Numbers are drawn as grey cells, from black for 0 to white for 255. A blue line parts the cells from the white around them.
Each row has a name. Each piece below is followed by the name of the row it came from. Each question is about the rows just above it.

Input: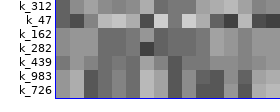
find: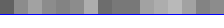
k_312
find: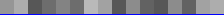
k_983

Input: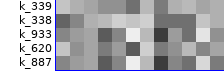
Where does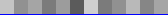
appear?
k_620
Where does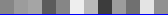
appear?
k_933
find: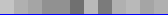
k_339
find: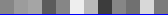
k_887

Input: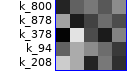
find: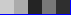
k_208
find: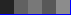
k_800
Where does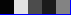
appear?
k_378

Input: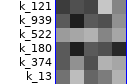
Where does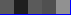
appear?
k_939
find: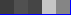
k_121
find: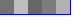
k_13

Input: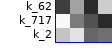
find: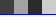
k_62
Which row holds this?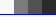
k_717
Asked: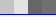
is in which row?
k_2

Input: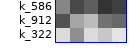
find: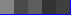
k_586
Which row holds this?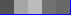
k_912
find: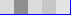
k_322

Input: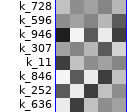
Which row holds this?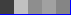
k_11
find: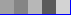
k_307
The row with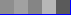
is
k_596

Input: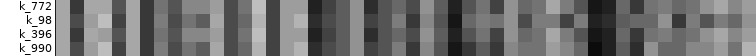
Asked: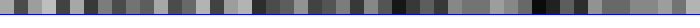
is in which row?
k_990
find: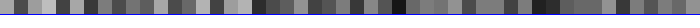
k_98
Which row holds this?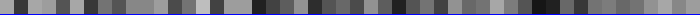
k_396

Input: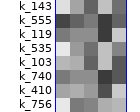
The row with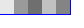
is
k_535
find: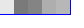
k_756
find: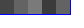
k_555
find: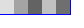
k_143
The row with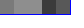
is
k_740

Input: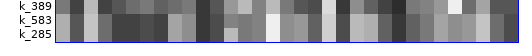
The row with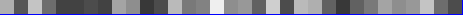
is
k_285
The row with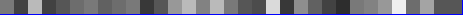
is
k_389

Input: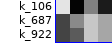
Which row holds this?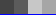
k_922
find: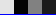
k_106

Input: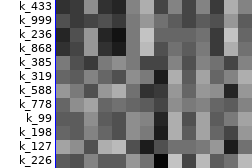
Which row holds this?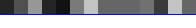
k_236
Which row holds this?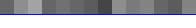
k_778
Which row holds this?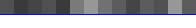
k_999
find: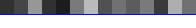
k_868
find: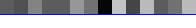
k_226

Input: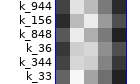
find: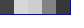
k_344
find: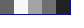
k_33
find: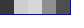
k_36

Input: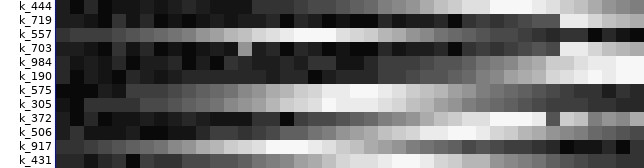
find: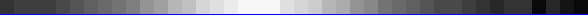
k_557
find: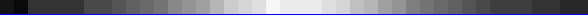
k_305
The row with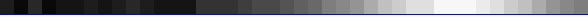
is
k_444
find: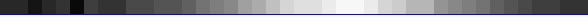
k_431
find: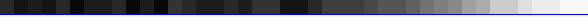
k_984
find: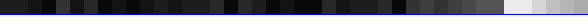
k_719

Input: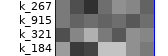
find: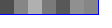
k_321
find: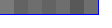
k_915
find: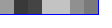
k_184

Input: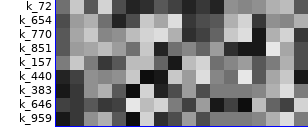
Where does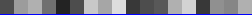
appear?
k_654
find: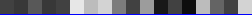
k_646
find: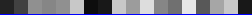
k_440
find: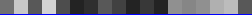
k_72

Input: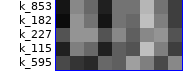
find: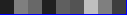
k_115

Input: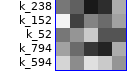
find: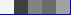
k_152
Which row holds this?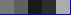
k_238
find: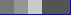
k_52

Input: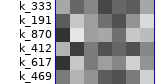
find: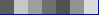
k_191
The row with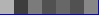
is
k_412

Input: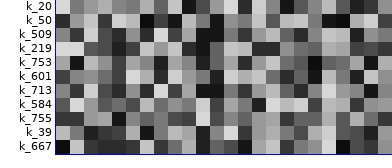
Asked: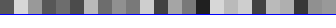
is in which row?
k_584
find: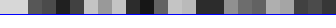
k_219
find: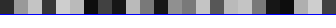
k_50

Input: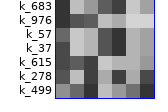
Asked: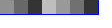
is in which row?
k_499
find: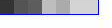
k_976
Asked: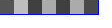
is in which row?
k_278

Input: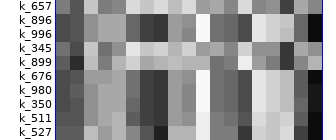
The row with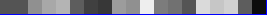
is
k_511
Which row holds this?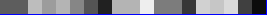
k_527
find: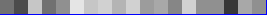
k_345
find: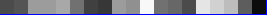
k_676

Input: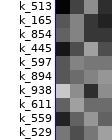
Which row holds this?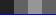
k_559
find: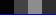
k_513
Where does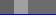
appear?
k_611

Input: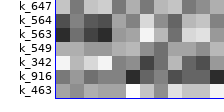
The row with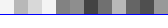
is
k_342
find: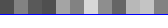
k_564
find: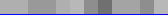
k_549

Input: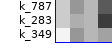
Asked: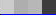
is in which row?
k_283
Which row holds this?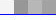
k_349
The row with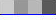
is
k_787

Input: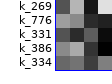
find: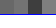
k_334
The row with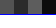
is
k_331
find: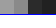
k_776
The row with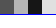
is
k_269

